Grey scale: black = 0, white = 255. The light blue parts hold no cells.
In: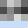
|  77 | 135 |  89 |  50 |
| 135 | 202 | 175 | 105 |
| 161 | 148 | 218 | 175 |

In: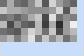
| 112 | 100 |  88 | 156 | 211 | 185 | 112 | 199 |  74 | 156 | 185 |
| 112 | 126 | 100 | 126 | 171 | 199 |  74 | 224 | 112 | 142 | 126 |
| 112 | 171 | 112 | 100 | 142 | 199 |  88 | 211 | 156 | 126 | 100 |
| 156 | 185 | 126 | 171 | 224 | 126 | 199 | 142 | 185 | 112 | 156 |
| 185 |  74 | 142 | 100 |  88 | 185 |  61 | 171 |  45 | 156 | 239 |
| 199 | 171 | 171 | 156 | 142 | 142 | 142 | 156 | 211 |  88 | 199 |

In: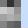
| 133 | 106 |  94 |
| 121 |  50 | 106 |
| 203 | 187 | 148 |
| 162 | 174 | 162 |

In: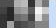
|  52 | 160 |  66 |  79 |  93 | 133 | 133 |
|  52 |  39 | 106 | 118 |  66 | 218 | 146 |
|  66 |  39 | 146 | 160 |  93 | 243 | 202 |
|  79 |  79 | 175 | 187 |  52 | 175 | 118 |

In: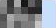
|  97 | 156 |  97 | 125 | 125 | 196 |
| 125 |  66 | 109 |  66 |  38 |  38 |
|  82 | 168 | 141 | 141 | 109 | 156 |
| 141 |  54 | 168 |  23 |  97 |  54 |

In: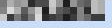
| 201 |  60 | 120 |  75 | 120 | 217 |  44 |  60 |  75 |  30 |  60 | 132 | 106 |  60 |  60 |
| 120 | 174 | 148 | 160 |  44 |  75 |  75 | 201 | 148 |  30 | 148 | 106 |  91 | 188 | 174 |
| 132 | 217 | 174 |  91 | 148 | 201 |  30 | 188 |  91 |  75 |  44 | 132 |  44 | 188 | 174 |

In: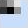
|  48 |   5 | 145 |
| 103 | 158 | 228 |

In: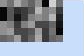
|   7 |  86 |  20 |  59 | 128 | 144 | 128 | 182 |  34 |
|   7 |  86 |  46 |  59 |  86 | 182 | 128 | 144 |  59 |
| 144 | 128 |  59 | 128 | 156 |  71 |  71 | 101 |  20 |
| 144 | 156 |  71 |  71 |  86 | 156 |  59 | 114 |   7 |
| 101 | 114 | 156 |  71 | 101 | 170 |  59 | 101 | 114 |
| 144 | 114 | 170 | 128 | 101 | 144 |   7 | 209 | 114 |
